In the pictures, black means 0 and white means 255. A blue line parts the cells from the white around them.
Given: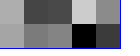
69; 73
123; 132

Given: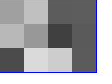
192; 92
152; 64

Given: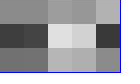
139; 157
68; 224

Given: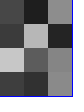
30; 141
183; 36

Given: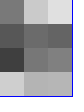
202; 224
107; 100

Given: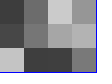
108; 203
118; 166

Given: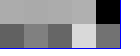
170; 172
128; 102

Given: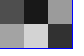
24; 155
211; 49
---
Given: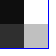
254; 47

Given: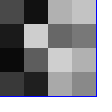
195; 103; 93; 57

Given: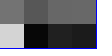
104; 32

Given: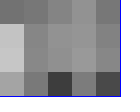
119; 149; 144; 121

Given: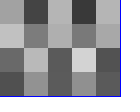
181; 121; 90; 146

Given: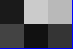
185; 17
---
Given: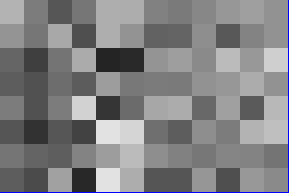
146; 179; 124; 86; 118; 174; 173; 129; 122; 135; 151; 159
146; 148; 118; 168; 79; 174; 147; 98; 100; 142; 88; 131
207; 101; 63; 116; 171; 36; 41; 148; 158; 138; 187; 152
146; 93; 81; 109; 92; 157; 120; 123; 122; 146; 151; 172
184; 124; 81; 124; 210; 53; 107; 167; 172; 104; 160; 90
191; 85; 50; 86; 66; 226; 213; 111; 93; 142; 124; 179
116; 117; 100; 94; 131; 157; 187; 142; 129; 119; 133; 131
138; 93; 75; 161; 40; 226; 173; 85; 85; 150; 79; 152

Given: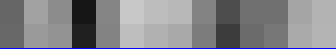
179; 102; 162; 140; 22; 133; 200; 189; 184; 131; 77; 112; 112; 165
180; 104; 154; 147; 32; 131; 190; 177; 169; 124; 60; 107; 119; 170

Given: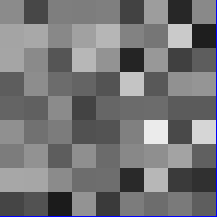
137; 139; 71; 126; 125; 127; 66; 157; 39
30; 164; 168; 136; 161; 182; 130; 118; 202
93; 165; 138; 85; 183; 147; 36; 152; 64
149; 93; 141; 108; 100; 83; 196; 88; 145
91; 100; 96; 139; 67; 102; 107; 108; 91
214; 144; 113; 124; 81; 83; 128; 235; 73
96; 124; 146; 93; 143; 107; 136; 143; 163
48; 167; 166; 139; 109; 110; 41; 183; 58
94; 69; 82; 27; 147; 58; 124; 109; 122

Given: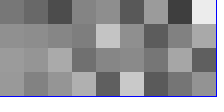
236; 119; 104; 76; 132; 142; 88; 155; 62
169; 144; 141; 134; 126; 196; 143; 92; 129
95; 155; 149; 170; 112; 134; 138; 118; 166
147; 153; 130; 149; 176; 95; 201; 90; 117

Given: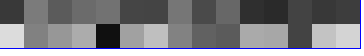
61; 57; 123; 91; 107; 114; 69; 68; 118; 74; 103; 47; 42; 67; 56
212; 220; 129; 151; 172; 16; 161; 191; 130; 97; 91; 170; 167; 67; 195

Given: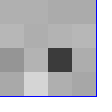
171; 176; 176; 171
183; 183; 174; 179
173; 149; 179; 59
167; 169; 213; 175

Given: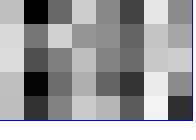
139; 191; 1; 104; 204; 135; 66; 231
165; 216; 117; 210; 149; 141; 99; 197
204; 219; 79; 127; 189; 132; 107; 200
138; 192; 4; 108; 174; 98; 52; 234
47; 189; 50; 130; 201; 181; 91; 243

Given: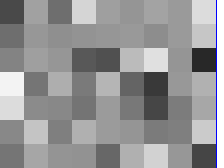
220; 73; 161; 110; 213; 159; 149; 163; 154
198; 110; 151; 143; 147; 150; 153; 141; 154
40; 131; 159; 150; 88; 80; 187; 224; 149
177; 243; 117; 174; 122; 181; 100; 57; 152
167; 220; 139; 136; 116; 155; 120; 70; 124
203; 136; 196; 127; 176; 155; 149; 123; 127
69; 117; 166; 148; 146; 103; 176; 210; 151
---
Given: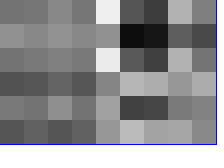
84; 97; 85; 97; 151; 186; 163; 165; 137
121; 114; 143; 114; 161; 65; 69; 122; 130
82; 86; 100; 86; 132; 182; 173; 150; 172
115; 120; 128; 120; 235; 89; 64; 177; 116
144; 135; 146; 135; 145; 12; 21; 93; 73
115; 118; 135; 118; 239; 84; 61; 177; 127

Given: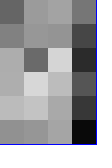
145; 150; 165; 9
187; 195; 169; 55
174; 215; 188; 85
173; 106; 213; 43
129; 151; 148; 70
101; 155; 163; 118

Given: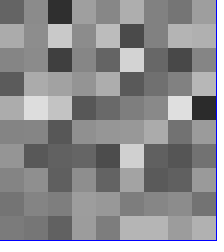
123; 118; 97; 156; 125; 181; 181; 156; 177
116; 132; 126; 157; 152; 125; 134; 140; 115
132; 143; 95; 142; 99; 163; 90; 96; 154
149; 88; 97; 101; 76; 208; 96; 85; 114
132; 133; 87; 144; 150; 152; 171; 114; 155
172; 221; 195; 87; 105; 126; 137; 223; 43
91; 171; 162; 148; 173; 89; 112; 129; 183
133; 139; 63; 134; 100; 211; 103; 72; 133
171; 141; 201; 140; 188; 74; 129; 180; 176
100; 139; 47; 159; 135; 174; 129; 117; 158

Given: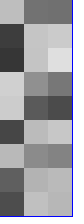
77; 192; 183
95; 179; 186
185; 139; 131
70; 187; 199
204; 90; 75
208; 144; 119
54; 196; 223
61; 197; 203
190; 114; 112

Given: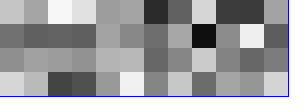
214; 186; 68; 80; 153; 241; 133; 199; 108; 165; 150; 212
143; 161; 156; 146; 180; 184; 103; 134; 203; 131; 103; 124
113; 96; 99; 95; 163; 136; 110; 167; 15; 140; 239; 93
197; 165; 247; 225; 157; 164; 43; 97; 214; 60; 59; 163

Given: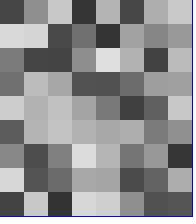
67; 200; 51; 215; 207; 143; 81; 85
215; 84; 107; 168; 165; 75; 99; 173
136; 77; 128; 220; 181; 117; 152; 54
92; 180; 195; 178; 168; 174; 123; 144
205; 178; 193; 164; 121; 64; 96; 200
112; 188; 167; 82; 81; 108; 158; 160
123; 69; 68; 142; 223; 178; 66; 187
217; 213; 73; 112; 52; 162; 134; 153
70; 143; 200; 53; 180; 71; 174; 201

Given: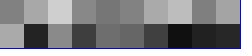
170; 35; 138; 62; 110; 102; 64; 16; 33; 39
129; 168; 207; 136; 118; 130; 170; 189; 127; 164
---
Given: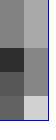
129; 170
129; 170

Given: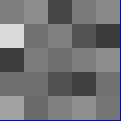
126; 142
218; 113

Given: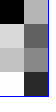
0; 180
216; 96

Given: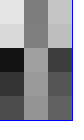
229; 125
217; 127

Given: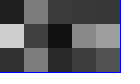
30; 123
206; 64

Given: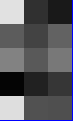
225; 48
92; 67

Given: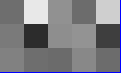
110; 232
122; 44
